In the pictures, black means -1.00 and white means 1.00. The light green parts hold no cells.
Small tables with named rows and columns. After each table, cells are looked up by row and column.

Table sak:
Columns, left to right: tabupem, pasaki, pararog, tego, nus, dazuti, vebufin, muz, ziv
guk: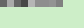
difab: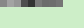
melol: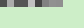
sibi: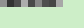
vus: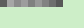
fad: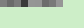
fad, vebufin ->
-0.15
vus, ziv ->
-0.32
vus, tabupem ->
-0.27
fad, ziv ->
0.18
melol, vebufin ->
0.01
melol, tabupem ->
-0.38
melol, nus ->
0.51
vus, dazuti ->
0.19
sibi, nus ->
-0.43
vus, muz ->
-0.14
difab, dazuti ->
-0.05
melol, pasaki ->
0.35
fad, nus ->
0.17
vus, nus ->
0.00
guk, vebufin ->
0.11
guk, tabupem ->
-0.20
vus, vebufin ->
0.02
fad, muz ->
-0.05
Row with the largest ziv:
sibi

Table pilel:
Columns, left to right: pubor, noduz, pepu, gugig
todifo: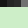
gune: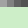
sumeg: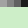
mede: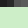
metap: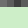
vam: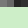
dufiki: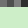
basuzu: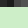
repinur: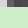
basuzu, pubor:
-0.69
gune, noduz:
0.01
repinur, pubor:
0.69
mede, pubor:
-0.76
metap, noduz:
-0.28
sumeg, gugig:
-0.79
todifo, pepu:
-0.66
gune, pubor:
0.27
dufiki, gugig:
-0.64
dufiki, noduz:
-0.39

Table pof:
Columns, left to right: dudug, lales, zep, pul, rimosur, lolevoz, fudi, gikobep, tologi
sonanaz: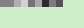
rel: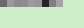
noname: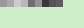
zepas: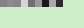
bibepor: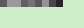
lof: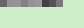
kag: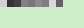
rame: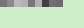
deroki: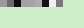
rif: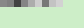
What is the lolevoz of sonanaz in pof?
0.32
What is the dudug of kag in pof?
0.64
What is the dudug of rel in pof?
-0.18
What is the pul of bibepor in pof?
-0.25
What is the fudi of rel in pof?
-0.72
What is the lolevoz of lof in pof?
0.20
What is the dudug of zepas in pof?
0.03
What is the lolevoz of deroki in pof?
0.35
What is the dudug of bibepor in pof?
-0.29
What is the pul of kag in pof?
0.02
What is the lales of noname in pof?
0.33
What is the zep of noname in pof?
0.59
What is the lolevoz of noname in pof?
0.15
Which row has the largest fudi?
bibepor

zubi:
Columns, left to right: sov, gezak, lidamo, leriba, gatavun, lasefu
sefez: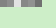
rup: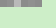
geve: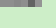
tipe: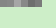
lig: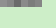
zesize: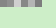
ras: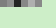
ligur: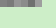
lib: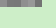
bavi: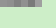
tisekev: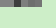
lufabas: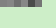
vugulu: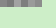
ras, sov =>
-0.01
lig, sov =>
0.13
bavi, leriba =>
0.13
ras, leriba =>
0.06
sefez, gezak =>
0.11
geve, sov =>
0.11
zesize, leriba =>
0.06
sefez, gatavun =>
0.14
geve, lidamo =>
0.07
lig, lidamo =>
-0.16
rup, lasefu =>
0.10
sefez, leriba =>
0.06
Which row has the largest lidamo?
sefez

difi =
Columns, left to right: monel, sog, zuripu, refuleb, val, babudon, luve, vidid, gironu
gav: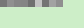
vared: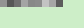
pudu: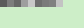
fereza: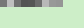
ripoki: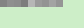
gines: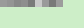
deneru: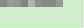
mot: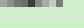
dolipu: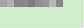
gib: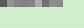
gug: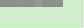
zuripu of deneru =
0.15
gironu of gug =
0.13
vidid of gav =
0.27
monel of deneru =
0.08
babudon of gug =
0.20
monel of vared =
0.15
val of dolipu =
-0.03
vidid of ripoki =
0.28

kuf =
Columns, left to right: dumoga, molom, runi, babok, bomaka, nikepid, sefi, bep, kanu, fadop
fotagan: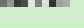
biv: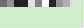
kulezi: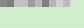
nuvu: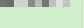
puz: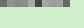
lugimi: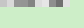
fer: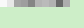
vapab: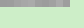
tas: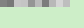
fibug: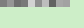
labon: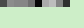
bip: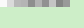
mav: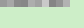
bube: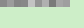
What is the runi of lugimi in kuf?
0.17
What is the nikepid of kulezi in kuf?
0.45
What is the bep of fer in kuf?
0.39
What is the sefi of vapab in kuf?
0.22
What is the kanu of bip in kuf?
0.04
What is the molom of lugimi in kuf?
0.70
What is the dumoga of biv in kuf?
-0.13
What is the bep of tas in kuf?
0.44
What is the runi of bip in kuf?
0.44
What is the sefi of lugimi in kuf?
0.80
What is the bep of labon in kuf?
0.48

